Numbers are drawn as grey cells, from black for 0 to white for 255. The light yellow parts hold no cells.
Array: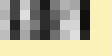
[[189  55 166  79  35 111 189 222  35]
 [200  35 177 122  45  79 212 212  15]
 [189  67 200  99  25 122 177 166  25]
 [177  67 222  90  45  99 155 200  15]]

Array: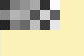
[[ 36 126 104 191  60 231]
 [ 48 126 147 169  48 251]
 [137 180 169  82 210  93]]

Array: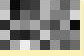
[[193  41  32  71 204 116 116 138]
 [169  10  50  60 181 147  94 147]
 [204  32 106  83 181 126 126 214]
 [ 41 158 138 169 106  71 158  10]
 [ 71 169 236 169  60 147  83 106]]

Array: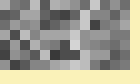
[[ 77 154  77 176 133 122  77 212 145 133 122 110 133]
 [145  66  89 133 133 165 176 200 188 122  89 110 122]
 [176 122 110 188  89 176 165 145 110 200 110 145 110]
 [ 66 145 122  89 188  57  77  77 188 154 154  89 110]
 [110 154 133 145  77  99 122 154 200  66 122 133 165]
 [ 89  99 165 165  99  77  66  99 200 133 133  99 145]
 [165  77 188 133 165 165 165 200 145 154 154 122 122]]

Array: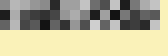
[[ 99 183  70  89  19  99  50 150  79 207  99 195  50  61  41 195]
 [ 29 172  79  61  50  70 150 172 130  29 160  19 120  61  99  89]
 [139 183 172 150 139  41 160 160 195 110  79 195  29 120 172 195]]

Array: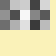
[[110 196 205  67 214]
 [110 176 224  58 187]
 [146  78 247 134  89]]

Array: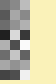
[[ 32 217  56]
 [109 197  98]
 [ 88 167 137]
 [167 146 167]
 [109 146 177]
 [118 137 188]
 [ 68  78 240]
 [177  78 250]]

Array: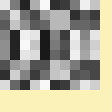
[[229 122  35 174 248  47  59 122 239 196]
 [219 102  47 207 248  47  59 165 229 207]
 [112 219 112  71 155 184 184  47  90  59]
 [ 47 207 132  59 112 196 207  81  90  71]
 [ 90 196 143  90 102 184 184 102 102  90]
 [ 81 155 174  81  81 196 174 122  71  71]
 [143  35 229 219  25 102  71 239 165 219]
 [132  35 239 229  25 132  59 239 132 229]
 [143  35 248 196  25 122  81 229 155 207]]

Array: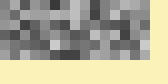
[[149 160  67  98 139  98  76 180 118 128  98  87  76 149 108]
 [128 170  87 149 128  57 128 190 160  76 128 149 180 170 149]
 [139 118 108  98  87 202 139 108 118 108 160  98 108  98 202]
 [ 98  76 139  87 128 149 118  87  98 190 149 180  67 139 160]
 [139 108 170 160 160 180 170 190 149  67 128 190 118 139 139]
 [160 118 180 139 128  87  67  67 118 170 160 139 180 118 170]]
